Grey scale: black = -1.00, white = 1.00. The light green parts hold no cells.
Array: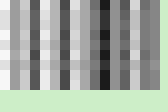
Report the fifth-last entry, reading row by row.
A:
0.14
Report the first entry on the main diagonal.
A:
0.94
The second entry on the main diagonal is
0.23
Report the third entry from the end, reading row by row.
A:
0.59
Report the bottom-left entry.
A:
0.94
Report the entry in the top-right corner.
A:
0.05
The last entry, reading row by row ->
0.05
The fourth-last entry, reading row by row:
-0.23
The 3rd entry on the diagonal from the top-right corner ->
0.50
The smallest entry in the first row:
-0.79

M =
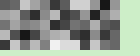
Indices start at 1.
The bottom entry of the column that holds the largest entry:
0.89
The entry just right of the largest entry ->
0.72
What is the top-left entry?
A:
-0.28
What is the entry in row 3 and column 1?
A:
-0.10
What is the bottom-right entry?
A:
-0.19
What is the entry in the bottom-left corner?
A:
-0.56
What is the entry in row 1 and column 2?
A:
-0.19
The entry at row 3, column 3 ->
0.00
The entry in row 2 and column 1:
0.28
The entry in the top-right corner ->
0.18
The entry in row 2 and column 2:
0.37
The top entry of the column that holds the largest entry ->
-0.56
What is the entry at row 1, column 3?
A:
0.55

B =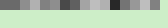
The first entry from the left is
-0.17
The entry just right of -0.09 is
0.19
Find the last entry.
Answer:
0.01
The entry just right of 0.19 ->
0.49
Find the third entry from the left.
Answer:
0.11

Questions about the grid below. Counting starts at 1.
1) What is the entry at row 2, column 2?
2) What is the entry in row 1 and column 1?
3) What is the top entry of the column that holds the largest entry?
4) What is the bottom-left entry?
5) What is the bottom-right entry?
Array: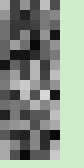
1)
-0.49
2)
0.41
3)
0.49
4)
0.32
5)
0.58
